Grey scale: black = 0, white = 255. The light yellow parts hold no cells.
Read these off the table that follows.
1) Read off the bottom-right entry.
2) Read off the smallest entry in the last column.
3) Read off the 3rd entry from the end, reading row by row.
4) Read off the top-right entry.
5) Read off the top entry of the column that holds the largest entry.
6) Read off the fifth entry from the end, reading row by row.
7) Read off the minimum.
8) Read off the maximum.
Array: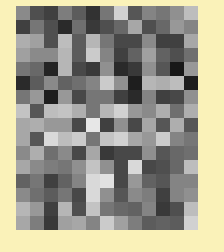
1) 209
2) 30
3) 98
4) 189
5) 50
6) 125
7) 24
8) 231

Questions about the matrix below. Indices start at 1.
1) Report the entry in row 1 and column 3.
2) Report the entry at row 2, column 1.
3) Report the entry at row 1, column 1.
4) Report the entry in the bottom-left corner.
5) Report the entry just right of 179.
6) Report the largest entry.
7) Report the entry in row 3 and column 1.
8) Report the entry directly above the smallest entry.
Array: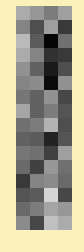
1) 124
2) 132
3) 171
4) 139
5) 78
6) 212
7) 186
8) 159

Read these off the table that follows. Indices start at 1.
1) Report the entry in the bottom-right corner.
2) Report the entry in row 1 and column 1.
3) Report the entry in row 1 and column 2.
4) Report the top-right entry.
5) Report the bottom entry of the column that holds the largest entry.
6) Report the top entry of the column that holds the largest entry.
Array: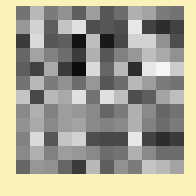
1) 163
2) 115
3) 184
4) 115
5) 184
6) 123

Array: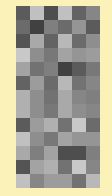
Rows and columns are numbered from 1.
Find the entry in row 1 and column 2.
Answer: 192
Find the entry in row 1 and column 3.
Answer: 78
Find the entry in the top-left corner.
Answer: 91
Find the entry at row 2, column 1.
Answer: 107
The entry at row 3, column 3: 99
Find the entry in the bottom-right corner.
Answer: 184
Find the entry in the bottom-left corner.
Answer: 192
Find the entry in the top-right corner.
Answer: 134
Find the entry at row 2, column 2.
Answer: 65

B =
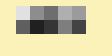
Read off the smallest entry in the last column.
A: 67
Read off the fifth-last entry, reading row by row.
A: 95
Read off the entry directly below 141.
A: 32

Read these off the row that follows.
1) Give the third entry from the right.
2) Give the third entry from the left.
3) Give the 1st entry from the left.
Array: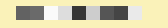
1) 85
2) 250
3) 98

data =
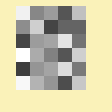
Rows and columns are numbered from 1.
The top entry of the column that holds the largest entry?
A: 241
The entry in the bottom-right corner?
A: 199
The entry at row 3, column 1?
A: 69
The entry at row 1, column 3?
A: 156
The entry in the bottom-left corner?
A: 248
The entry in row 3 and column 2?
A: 156
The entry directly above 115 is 100
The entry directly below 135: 207
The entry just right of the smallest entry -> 149

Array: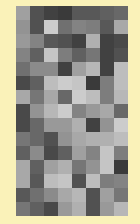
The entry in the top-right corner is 104
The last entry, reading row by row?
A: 183
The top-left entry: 160
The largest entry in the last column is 204
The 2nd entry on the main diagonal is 81
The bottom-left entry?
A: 118
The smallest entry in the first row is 58
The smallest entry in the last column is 58
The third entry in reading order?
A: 65
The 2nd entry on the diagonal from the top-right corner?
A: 88
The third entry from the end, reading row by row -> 81

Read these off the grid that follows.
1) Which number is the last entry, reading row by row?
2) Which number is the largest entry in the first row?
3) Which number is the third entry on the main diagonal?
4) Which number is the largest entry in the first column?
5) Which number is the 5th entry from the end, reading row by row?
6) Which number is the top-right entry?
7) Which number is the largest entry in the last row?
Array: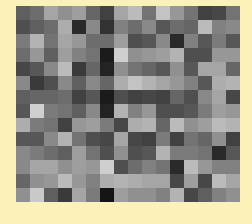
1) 144
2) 195
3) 115
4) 173
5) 179
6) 115
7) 201

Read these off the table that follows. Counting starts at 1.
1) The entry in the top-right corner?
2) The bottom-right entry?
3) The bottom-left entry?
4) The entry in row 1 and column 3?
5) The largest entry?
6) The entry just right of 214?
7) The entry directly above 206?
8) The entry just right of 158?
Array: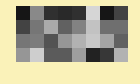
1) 67
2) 178
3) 150
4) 48
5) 214
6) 22
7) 124
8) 34

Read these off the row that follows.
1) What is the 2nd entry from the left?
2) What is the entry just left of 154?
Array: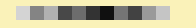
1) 132
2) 66
